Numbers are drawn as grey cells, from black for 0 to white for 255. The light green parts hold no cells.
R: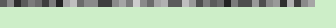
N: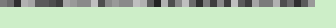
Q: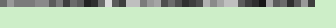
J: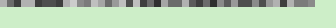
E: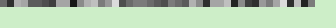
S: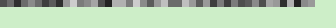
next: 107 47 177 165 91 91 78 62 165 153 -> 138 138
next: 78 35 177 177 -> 123 204

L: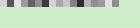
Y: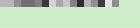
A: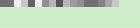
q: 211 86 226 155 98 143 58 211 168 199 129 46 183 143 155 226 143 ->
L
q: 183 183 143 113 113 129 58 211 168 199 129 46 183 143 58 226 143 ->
Y
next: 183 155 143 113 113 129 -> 168 199

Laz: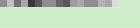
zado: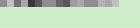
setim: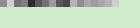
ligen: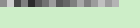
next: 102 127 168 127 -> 156 192
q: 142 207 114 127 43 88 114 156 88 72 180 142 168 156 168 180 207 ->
setim
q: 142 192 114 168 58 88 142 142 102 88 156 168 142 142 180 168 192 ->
zado
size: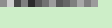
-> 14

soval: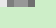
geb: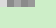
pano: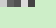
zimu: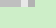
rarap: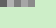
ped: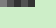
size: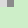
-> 2
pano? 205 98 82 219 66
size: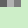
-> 3
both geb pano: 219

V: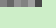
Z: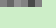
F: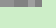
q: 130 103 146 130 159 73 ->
V
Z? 130 103 146 130 73 130

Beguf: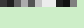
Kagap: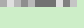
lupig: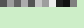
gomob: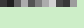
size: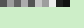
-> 10
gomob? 56 32 99 172 84 128 172 210 72 56 157
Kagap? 172 223 184 142 184 114 114 114 223 128 197
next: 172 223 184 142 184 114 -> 114 114
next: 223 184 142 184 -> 114 114
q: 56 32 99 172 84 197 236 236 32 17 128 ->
Beguf

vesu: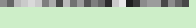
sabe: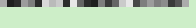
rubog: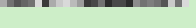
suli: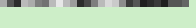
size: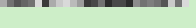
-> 27
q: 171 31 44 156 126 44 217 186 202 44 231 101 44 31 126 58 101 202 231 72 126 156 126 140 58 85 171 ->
sabe

